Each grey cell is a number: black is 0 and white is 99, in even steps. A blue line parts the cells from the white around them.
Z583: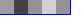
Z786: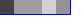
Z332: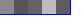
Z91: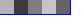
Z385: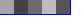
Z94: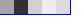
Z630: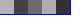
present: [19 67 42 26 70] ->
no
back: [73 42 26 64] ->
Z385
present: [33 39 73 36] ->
yes
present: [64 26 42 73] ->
yes
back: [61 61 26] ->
Z786
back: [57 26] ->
Z583
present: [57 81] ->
yes

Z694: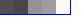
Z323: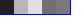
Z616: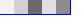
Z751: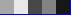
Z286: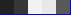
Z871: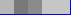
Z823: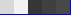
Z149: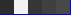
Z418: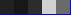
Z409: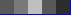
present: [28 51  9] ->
yes
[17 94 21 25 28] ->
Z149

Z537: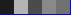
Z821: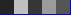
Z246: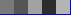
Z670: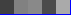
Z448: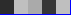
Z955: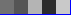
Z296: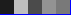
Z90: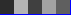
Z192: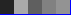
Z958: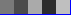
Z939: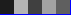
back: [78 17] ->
Z955
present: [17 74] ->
yes

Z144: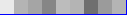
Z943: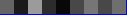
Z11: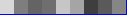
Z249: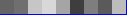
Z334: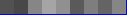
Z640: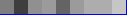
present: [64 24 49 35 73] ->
yes
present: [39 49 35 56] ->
no
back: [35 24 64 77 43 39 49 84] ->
Z11

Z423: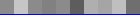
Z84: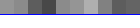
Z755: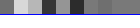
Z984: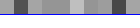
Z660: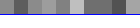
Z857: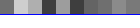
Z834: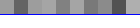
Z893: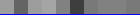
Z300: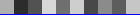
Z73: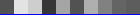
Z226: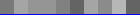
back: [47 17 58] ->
Z755
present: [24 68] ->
no
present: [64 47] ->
yes
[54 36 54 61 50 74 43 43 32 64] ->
Z660
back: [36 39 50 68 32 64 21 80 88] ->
Z73

